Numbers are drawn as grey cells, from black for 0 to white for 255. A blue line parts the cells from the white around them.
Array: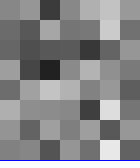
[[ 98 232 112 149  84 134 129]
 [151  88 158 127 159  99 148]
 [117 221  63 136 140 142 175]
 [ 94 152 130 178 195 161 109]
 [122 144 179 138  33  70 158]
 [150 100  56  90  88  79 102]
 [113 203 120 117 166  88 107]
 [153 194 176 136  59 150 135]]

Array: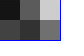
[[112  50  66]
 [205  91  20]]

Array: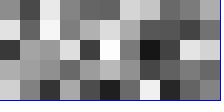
[[131 100  39 240 106  31  76 169  52 129 208]
 [104 123  97  70 145 185 156 105 144 159 174]
 [211 228  66  22 122 253  62 222 154 164  57]
 [114  68  85  87 172 220 177 126 246  99 226]
 [173 123 105 197 213  98 101 132 233  73 141]]

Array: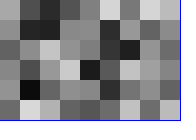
[[187 109 193 108  86  99 178 216 107]
 [ 99 142 116  47 136 143 101  12 147]
 [133 160 194  89  27 202 152  78 135]
 [108 148  31  53 126 146 196 141  98]
 [139  99 152  45 139 137  33  37 143]
 [187 213 120 213 128  83  43  79 168]]

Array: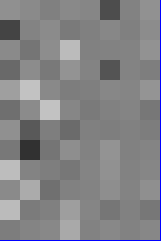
[[135 130 136 130 169 136 132 125]
 [119 129 118 133 158 128 123 187]
 [143 131 142 131 129 112 171 138]
 [134 130 145 132 119 126 131 189]
 [132 129 147 130 142 117  49 120]
 [125 129 126 128 107 126  89 144]
 [119 132 129 122 134 194 139 111]
 [148 133 135 127 125 137 194 159]
 [126 131  84 131 147 121 140 105]
 [146 131 130 129 187 141 117 138]
 [140 128 135 128 122 139 131  68]
 [145 130  77 134 137 128 138 144]]

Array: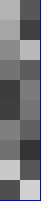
[[208  79]
 [ 86 200]
 [ 53 113]
 [ 97 127]
 [116  63]
 [123  60]
 [ 92 115]
 [184 138]
 [ 64 165]
 [ 87 179]]

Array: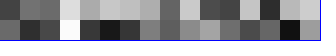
[[157  17 102  75 110 164 139  94 126  54  24  56 251  72  47 106]
 [205 185  45 197  68  76 202 100 174 191 199 171 221 107 114  67]]

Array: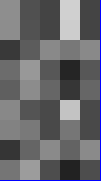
[[ 77  34  77 156 117]
 [138  99 138 101  53]
 [ 73 118  73 121 130]
 [ 73 195  73  84 136]
 [102  54 102 140  95]
 [ 87  37  87 152 108]
 [137 120 137  92  57]
 [ 68 205  68  82 141]
 [ 68 208  68  80 142]]
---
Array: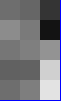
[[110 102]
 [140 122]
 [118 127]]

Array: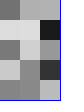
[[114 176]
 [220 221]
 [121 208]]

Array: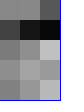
[[135 136]
 [ 65  21]
 [123 143]]

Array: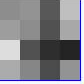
[[141 147]
 [157 140]
 [221  81]]

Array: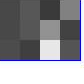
[[72 87]
 [72 86]
 [76 63]]

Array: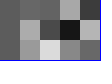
[[ 92 103]
 [ 92 172]
 [ 92 154]]

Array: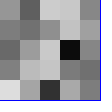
[[150  95]
 [125 113]
 [105 156]]

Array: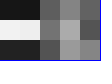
[[ 22  21]
 [242 238]
 [ 34  33]]

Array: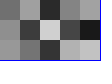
[[112 160]
 [143  60]
 [152 116]]
